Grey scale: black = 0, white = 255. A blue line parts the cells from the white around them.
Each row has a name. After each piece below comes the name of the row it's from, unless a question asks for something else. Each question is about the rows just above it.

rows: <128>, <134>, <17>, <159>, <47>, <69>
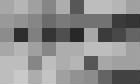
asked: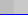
<69>
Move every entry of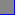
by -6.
[128]
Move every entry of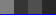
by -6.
[122  47  73  34]
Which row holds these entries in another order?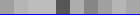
<128>
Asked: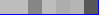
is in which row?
<47>

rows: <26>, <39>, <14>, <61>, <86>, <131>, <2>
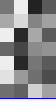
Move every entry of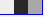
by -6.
[232  34 162]
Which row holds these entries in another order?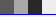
<14>
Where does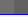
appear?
<2>
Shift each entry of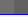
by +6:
[117 103]
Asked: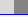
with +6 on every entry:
[223 138]
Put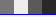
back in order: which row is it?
<86>

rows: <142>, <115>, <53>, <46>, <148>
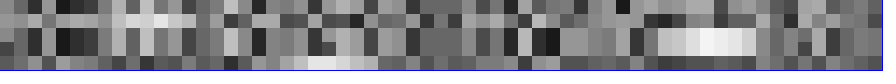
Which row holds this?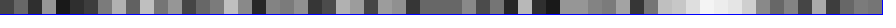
<46>
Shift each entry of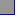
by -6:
[144]
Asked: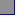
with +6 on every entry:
[150]

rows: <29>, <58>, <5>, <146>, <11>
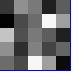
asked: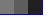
<5>
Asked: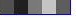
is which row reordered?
<5>
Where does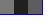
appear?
<29>
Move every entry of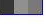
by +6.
[ 60 150 127]
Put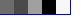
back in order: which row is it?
<58>
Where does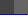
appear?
<146>
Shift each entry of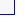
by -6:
[241]

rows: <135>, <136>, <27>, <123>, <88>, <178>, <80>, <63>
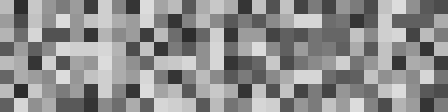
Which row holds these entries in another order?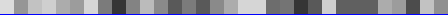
<136>
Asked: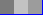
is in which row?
<63>
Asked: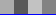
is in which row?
<123>
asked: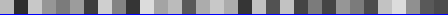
<135>
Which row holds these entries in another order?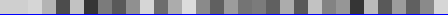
<123>
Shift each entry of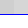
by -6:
[201 208]

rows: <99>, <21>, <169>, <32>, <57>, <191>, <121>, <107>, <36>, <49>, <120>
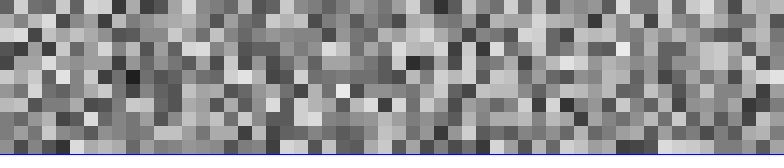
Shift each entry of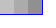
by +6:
[199 177 150]
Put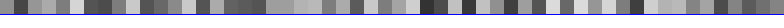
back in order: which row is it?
<107>

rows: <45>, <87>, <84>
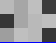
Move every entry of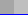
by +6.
[172 197]
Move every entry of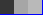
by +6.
[ 60 172 191]
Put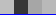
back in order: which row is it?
<87>
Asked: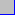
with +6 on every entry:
[197]
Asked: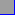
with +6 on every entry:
[164]
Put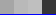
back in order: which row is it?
<87>

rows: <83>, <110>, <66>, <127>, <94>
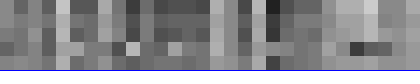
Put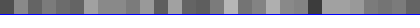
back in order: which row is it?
<110>
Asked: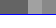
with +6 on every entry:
[106 106 167 143]
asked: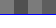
<110>
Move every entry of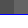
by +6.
[ 86 106]
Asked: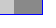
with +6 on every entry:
[209 143 143]

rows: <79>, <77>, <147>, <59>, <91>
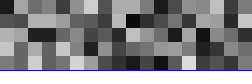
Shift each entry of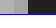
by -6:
[172 159  27  27]
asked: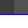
<91>
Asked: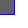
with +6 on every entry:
[103]
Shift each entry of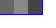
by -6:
[ 97 131  63]
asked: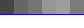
<59>
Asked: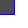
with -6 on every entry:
[70]

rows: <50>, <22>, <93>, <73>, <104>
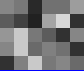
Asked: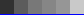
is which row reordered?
<93>
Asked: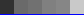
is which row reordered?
<73>
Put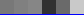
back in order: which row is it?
<104>

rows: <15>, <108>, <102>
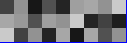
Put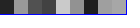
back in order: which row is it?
<108>
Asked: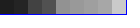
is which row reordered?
<108>
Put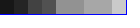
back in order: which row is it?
<102>
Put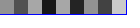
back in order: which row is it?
<102>
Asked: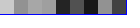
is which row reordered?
<15>

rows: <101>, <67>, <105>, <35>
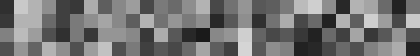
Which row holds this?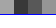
<105>
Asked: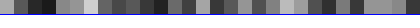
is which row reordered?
<105>
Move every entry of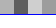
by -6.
[173  88 201 151]
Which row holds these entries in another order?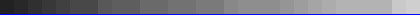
<67>
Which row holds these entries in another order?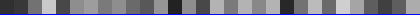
<101>
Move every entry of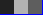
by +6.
[ 40 185 100]
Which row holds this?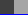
<105>

